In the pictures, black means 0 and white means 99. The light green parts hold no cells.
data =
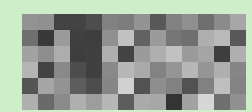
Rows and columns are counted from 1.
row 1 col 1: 57
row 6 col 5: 61
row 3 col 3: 67
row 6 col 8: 66
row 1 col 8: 57
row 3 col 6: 68
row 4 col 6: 53
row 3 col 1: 63
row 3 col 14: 68
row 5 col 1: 33
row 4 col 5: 25
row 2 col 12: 68
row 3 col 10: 75
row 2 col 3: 60
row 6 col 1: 68
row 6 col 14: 56
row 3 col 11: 60
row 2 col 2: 22
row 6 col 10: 20
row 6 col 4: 68
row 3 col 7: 26
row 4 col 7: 71
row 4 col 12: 58

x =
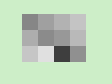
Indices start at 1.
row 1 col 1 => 52
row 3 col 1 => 77
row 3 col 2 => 87

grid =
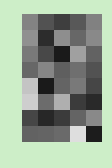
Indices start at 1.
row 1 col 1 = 51
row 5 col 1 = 76
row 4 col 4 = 43
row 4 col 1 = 40
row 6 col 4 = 23
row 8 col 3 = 41
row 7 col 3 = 23
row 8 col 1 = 38
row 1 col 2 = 32
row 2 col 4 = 40
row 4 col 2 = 52
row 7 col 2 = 15
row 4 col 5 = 32

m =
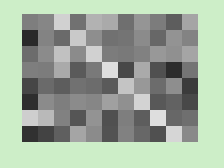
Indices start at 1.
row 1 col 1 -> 49
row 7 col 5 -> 57
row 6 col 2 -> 54
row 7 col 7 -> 49
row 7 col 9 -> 86
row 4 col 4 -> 35
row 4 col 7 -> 28
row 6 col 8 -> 82
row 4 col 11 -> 45
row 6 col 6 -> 62
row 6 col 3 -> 49
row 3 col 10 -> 56
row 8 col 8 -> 40
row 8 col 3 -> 37
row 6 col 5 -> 52
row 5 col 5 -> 42
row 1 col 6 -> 66
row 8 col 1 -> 19
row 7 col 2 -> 72
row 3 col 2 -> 54
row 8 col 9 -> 31
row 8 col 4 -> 64
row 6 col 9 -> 34
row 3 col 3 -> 75
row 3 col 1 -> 42
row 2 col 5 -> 55
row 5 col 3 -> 36

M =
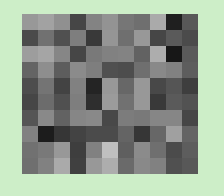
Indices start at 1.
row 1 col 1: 59
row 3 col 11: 35
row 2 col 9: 27
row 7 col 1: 33
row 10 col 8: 53
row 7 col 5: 53
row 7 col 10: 52
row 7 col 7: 48
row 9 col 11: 36
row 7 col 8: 47
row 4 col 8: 43
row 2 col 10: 35
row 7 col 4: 52
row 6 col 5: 18
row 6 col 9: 22
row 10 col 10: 31
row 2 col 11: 29
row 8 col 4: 26
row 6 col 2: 42
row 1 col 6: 57
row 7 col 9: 52
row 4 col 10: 50
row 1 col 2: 63
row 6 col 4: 49
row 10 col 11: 34
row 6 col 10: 35
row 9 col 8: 54
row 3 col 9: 67
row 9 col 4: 24
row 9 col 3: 59

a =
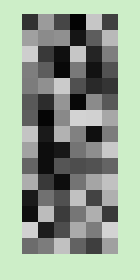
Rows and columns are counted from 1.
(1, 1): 19
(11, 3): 5
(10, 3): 33
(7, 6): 65
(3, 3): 6
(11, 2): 22
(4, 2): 36
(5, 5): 16
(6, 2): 17
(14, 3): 30
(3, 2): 22
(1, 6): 25
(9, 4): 45
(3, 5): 14
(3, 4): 77
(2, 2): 54
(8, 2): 10
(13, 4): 46
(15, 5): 24
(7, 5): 81
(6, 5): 54
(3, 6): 49
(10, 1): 39
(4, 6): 32
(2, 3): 56
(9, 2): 5
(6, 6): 34

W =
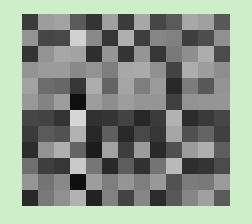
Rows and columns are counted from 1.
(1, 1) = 23
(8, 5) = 15
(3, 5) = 18
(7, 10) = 69
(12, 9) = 17
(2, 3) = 28
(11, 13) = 60
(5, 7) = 64
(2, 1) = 57
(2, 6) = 21
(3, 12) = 67
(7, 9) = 23
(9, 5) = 11
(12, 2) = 47
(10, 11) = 18
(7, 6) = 20
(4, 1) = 57
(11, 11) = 48
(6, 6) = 55
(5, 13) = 57
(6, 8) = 58
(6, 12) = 58
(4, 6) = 49
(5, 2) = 42
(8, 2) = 35
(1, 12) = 62
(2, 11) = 24
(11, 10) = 32
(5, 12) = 34
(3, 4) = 63
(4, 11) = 67
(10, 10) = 72
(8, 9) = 21
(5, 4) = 21
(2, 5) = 53
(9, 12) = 68

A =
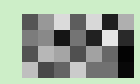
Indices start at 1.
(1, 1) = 33
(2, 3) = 8
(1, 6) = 12
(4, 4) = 79
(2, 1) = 48
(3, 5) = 63
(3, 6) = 40
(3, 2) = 71
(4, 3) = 39
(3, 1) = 32

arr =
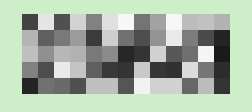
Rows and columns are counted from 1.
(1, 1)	26
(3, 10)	34
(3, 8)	20
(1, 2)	89
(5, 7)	33
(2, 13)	14
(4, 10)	19
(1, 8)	45
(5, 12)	73
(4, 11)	85
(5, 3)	41
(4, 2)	30
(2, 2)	37
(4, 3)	91
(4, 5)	37
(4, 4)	76
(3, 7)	15
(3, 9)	81
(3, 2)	56

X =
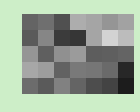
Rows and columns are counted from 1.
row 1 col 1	39
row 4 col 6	41
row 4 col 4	47
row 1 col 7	63
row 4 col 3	38
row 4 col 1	65
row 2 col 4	21
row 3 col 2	37
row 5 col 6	26
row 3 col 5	36
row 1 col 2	43
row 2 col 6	82
